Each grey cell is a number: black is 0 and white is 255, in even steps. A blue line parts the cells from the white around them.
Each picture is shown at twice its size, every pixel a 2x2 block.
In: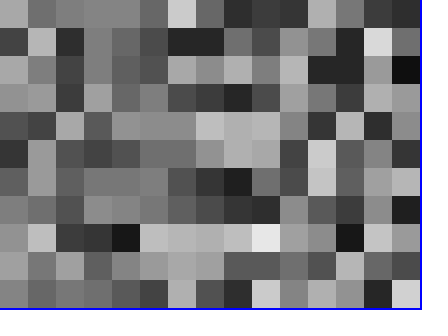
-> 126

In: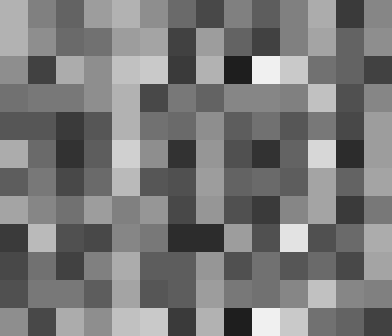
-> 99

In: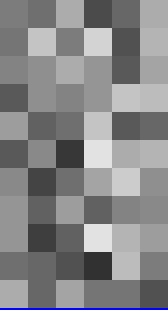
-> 172

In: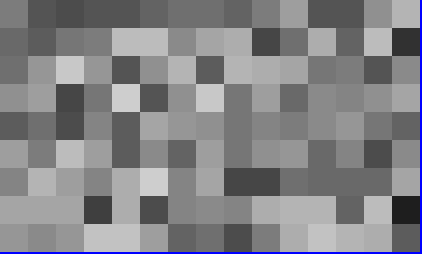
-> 76

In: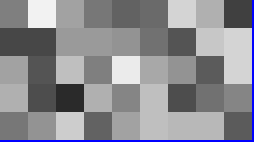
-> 162
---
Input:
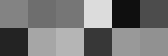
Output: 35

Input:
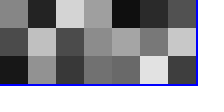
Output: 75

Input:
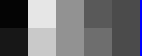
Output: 23

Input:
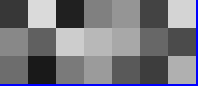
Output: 136

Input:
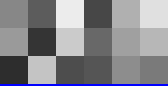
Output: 154

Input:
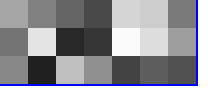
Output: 115

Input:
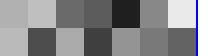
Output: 185

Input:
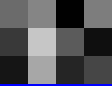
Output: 57

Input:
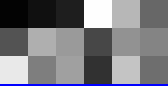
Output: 83

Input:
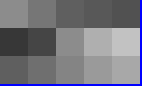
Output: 55
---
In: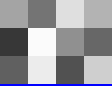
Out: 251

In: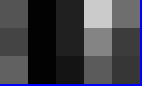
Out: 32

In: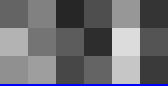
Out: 45

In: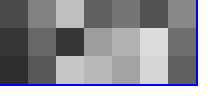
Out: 177

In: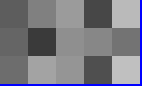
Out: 143

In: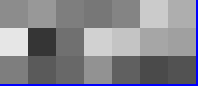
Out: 196

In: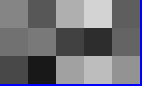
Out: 65

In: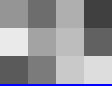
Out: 163

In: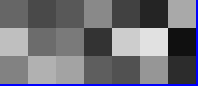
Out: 205

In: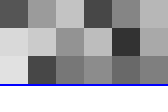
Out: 189
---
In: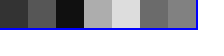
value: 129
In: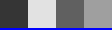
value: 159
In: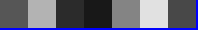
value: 72
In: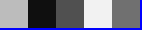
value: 112
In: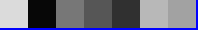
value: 162
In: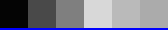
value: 171
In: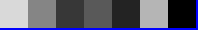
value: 0
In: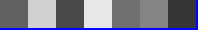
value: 53
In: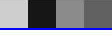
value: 96
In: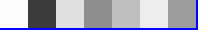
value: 156
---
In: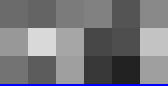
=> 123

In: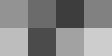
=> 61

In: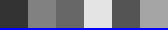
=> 103

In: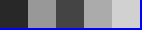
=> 68

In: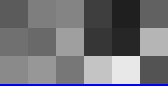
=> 132

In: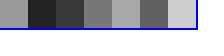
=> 56

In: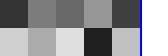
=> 104

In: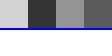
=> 147
